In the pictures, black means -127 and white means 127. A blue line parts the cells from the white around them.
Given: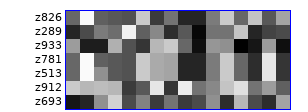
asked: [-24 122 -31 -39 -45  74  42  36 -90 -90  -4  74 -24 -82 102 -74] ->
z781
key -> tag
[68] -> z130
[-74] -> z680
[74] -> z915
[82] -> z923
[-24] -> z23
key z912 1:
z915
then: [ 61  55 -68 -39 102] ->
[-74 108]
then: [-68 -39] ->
[102 -74]
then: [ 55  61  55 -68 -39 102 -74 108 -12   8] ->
[68 96]
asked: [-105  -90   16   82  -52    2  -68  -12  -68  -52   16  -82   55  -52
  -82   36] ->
z693

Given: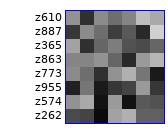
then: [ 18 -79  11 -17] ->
[ 5 62]
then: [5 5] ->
[ 18 -25]
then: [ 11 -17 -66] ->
[-38 -86]
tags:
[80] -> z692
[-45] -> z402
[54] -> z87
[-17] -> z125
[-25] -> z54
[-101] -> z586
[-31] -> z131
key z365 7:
z54

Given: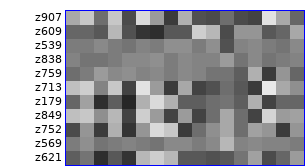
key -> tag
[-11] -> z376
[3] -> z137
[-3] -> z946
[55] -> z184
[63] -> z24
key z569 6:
z946
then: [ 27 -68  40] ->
[-60 -46]
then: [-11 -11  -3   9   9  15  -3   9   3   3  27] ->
[-11   9]
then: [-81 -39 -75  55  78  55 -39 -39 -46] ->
[-39 -11]
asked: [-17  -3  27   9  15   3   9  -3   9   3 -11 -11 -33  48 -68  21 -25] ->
z759
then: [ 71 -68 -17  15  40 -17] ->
[33 21]
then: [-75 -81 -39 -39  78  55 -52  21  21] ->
[-39 -25]

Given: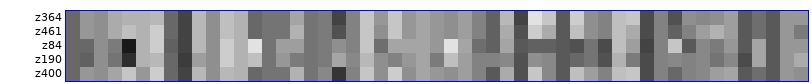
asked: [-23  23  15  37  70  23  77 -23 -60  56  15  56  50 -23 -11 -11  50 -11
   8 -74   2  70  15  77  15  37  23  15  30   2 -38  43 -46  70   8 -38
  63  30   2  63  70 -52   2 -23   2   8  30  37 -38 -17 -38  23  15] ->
z400
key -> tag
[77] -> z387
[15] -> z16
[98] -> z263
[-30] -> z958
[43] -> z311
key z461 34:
z387
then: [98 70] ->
[-38  77]
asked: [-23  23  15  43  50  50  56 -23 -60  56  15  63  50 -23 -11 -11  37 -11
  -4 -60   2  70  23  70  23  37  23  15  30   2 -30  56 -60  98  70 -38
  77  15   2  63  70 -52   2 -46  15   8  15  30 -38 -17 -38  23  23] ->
z364
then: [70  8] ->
[-38  63]

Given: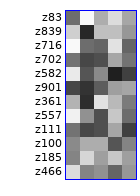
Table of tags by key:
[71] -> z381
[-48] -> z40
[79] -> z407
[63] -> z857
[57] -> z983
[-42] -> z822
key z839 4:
z857
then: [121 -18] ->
[-26  98]
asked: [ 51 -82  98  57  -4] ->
z361

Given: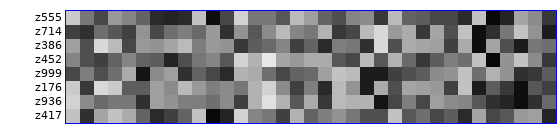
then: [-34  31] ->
[11 58]
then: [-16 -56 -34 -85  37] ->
[-56 -40]
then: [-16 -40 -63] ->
[ 19 -56]
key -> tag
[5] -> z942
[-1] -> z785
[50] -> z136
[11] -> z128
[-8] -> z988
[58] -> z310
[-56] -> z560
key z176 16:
z128
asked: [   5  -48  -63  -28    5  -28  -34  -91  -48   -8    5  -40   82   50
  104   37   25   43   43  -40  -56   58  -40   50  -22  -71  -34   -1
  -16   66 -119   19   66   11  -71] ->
z452
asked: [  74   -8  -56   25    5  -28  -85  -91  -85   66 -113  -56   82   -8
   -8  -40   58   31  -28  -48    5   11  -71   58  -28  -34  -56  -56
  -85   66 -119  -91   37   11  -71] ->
z555

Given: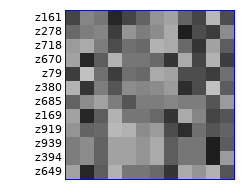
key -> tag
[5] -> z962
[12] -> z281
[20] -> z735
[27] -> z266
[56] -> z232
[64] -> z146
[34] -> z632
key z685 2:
z281
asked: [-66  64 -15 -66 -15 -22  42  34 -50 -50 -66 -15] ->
z79
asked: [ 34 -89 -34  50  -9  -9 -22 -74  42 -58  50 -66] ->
z670
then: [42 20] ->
[ 50 -42]
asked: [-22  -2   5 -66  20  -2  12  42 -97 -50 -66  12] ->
z278
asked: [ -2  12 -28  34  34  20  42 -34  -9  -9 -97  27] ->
z394
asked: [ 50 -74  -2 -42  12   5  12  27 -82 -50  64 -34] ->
z380

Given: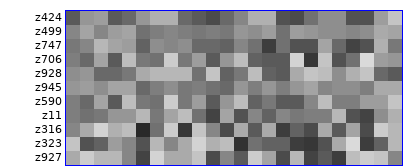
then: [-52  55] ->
[-60 -37]
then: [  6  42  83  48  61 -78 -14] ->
[-29 -29]
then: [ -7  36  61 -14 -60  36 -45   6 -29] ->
[ 6 -7]
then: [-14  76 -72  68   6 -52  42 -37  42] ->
[-66 -29]
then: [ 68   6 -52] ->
[ 42 -37]
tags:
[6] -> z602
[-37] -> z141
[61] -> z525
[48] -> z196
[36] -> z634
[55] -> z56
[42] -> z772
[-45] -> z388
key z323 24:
z56

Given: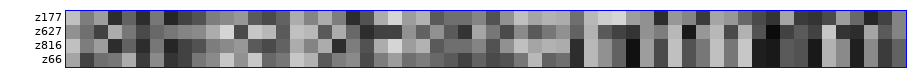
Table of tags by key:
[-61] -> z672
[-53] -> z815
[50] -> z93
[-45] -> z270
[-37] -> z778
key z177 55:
z815
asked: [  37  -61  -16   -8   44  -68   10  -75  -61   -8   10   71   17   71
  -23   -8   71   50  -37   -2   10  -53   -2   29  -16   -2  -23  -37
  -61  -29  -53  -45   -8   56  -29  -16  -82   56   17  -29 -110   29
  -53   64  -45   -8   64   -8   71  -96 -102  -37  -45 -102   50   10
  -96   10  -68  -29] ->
z66
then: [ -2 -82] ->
[-45  44]
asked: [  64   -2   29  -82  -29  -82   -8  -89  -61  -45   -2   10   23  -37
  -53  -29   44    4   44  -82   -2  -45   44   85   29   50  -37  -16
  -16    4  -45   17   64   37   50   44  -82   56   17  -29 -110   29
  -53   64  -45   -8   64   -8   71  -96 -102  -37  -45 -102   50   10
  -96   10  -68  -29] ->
z816
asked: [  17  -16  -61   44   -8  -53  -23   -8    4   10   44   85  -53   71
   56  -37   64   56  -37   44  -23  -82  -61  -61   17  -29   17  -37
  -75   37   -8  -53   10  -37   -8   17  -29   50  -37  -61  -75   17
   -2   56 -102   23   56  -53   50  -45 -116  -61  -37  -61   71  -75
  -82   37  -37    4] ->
z627

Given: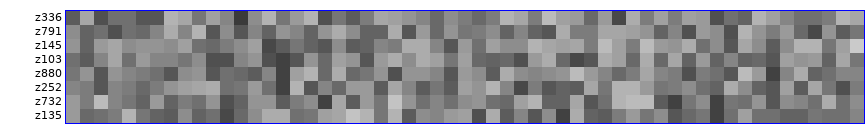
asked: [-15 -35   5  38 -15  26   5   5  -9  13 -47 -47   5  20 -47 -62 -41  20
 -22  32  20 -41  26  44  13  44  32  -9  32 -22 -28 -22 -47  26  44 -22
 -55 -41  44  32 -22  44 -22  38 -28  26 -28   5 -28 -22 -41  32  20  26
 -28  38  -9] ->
z103
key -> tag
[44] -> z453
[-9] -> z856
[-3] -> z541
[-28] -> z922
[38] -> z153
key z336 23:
z153
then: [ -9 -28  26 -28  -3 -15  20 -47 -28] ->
[20 20]
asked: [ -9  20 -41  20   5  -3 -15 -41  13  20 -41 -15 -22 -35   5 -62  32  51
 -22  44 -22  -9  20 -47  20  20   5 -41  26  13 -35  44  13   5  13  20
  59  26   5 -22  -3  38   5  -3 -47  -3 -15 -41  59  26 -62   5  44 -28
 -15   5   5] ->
z880

